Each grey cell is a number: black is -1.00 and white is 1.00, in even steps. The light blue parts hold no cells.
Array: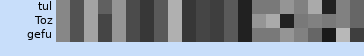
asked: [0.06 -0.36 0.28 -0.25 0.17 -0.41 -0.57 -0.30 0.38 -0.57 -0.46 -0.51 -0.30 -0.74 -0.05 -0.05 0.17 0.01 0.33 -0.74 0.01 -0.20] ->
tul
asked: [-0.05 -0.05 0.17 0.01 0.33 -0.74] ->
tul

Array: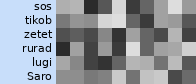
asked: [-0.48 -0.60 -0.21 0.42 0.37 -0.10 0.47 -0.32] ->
lugi
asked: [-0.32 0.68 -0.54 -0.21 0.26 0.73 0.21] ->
sos
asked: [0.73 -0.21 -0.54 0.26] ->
tikob
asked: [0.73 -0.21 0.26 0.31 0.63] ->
rurad
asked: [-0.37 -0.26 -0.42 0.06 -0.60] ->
zetet

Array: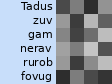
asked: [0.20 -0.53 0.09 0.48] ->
rurob
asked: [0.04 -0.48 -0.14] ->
gam
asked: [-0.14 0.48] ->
gam
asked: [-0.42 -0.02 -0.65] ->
Tadus
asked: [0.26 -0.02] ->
nerav
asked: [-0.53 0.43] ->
zuv

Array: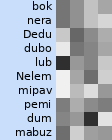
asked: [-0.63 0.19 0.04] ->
lub
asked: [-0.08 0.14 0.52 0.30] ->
bok
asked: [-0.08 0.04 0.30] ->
dubo
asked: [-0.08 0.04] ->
dubo
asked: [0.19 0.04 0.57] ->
lub
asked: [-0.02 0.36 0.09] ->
pemi
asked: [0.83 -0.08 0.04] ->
dubo

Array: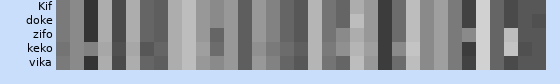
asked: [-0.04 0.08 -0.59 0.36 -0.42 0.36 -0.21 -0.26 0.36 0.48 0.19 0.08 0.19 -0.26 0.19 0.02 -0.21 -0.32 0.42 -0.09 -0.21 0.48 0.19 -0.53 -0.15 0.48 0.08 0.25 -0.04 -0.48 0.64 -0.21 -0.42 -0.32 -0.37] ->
doke
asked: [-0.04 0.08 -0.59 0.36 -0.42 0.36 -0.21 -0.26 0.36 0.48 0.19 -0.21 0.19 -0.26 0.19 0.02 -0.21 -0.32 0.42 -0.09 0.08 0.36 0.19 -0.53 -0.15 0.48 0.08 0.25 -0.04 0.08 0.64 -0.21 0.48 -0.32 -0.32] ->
zifo

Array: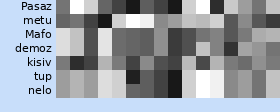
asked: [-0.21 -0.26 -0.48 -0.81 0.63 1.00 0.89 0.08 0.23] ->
nelo
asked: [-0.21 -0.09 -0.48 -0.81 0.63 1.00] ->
metu
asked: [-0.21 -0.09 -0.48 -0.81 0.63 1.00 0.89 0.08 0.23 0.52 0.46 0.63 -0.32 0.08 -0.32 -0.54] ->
metu
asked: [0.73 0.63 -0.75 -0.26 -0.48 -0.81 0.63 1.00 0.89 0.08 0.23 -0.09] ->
tup
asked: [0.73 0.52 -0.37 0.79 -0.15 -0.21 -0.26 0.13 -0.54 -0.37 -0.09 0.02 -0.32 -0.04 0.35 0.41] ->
Mafo
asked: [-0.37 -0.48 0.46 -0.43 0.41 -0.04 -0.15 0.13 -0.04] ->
kisiv

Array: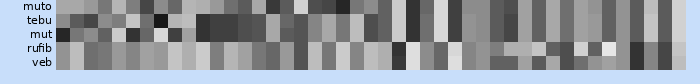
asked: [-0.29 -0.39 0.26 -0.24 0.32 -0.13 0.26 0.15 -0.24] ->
muto
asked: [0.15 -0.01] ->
rufib
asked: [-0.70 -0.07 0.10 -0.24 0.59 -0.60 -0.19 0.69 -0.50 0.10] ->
muto

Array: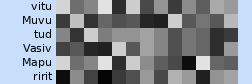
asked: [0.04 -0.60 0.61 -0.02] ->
tud
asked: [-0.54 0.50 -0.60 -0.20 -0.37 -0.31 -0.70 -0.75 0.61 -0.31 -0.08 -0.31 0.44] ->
Muvu
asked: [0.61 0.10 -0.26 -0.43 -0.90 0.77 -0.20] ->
Mapu
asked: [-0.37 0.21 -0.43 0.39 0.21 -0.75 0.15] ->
ririt
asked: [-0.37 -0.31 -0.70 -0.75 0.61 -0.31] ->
Muvu
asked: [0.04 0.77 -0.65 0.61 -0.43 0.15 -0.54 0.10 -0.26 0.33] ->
vitu

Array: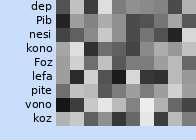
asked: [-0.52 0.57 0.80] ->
vono
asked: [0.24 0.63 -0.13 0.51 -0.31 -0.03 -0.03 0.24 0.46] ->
Foz
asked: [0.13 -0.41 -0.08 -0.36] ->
nesi
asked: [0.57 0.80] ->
vono
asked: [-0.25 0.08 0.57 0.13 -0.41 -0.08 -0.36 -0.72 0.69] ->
nesi

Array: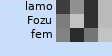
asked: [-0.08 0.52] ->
fem
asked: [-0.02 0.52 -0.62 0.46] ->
Fozu
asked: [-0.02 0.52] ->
Fozu
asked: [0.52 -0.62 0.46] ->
Fozu
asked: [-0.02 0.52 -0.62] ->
Fozu
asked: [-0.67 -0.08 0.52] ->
fem

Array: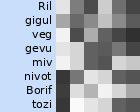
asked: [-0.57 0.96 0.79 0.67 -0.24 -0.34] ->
tozi
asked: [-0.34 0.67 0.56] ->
miv

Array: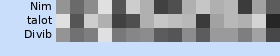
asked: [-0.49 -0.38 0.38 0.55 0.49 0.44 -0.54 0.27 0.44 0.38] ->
talot
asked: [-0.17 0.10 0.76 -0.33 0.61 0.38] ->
Nim
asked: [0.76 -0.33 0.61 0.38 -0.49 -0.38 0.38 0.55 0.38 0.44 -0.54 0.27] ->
Nim
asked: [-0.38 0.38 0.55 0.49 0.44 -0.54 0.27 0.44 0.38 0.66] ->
talot
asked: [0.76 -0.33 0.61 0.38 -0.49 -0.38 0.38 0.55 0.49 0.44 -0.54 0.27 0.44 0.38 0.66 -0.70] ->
talot
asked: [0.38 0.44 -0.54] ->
Nim

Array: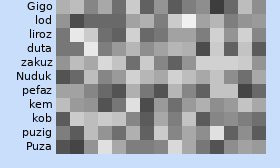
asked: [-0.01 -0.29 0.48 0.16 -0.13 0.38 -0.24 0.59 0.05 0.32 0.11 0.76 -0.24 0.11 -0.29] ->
puzig
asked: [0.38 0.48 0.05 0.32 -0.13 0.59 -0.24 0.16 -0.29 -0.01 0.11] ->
Gigo

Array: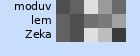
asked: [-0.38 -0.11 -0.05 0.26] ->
lem
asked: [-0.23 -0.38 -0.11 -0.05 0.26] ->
lem
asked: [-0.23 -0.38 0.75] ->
Zeka

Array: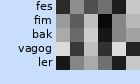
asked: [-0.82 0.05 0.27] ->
bak
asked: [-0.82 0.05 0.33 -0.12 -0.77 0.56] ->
ler

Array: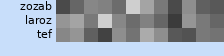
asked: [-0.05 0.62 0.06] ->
laroz
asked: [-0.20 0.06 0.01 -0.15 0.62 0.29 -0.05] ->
zozab

